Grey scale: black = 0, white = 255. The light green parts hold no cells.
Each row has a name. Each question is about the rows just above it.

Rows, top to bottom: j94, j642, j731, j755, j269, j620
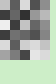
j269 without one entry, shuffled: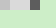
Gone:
207
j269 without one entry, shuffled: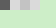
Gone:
207
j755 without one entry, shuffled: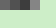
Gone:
113
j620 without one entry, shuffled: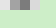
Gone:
70
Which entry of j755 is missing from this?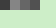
113
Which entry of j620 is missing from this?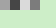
229

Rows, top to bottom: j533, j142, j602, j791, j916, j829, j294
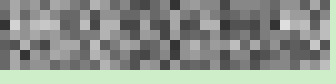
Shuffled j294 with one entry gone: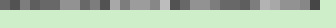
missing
115
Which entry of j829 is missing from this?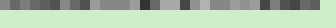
61

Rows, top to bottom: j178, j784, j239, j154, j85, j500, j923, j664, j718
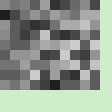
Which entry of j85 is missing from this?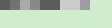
182
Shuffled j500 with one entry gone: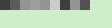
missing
71
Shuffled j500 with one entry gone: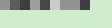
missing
82
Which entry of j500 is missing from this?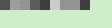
71
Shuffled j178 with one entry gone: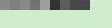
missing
104
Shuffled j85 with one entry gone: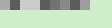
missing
182
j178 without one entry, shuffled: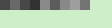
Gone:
127

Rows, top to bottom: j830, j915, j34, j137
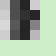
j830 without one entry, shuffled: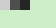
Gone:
194
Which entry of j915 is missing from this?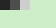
49

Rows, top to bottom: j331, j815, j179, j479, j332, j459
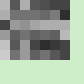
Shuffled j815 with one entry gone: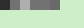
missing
123
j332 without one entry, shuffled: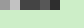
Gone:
57
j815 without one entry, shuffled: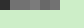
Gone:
174
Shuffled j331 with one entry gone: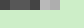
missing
78
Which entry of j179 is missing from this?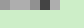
164

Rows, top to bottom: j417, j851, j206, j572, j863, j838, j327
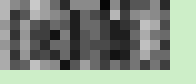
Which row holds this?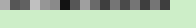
j327
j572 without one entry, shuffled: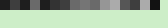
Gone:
127
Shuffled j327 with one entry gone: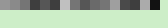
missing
97

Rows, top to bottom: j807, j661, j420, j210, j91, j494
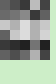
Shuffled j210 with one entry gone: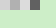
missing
200
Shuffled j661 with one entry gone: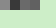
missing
116
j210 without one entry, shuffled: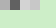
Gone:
220
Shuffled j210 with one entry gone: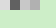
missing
211
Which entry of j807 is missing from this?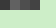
188

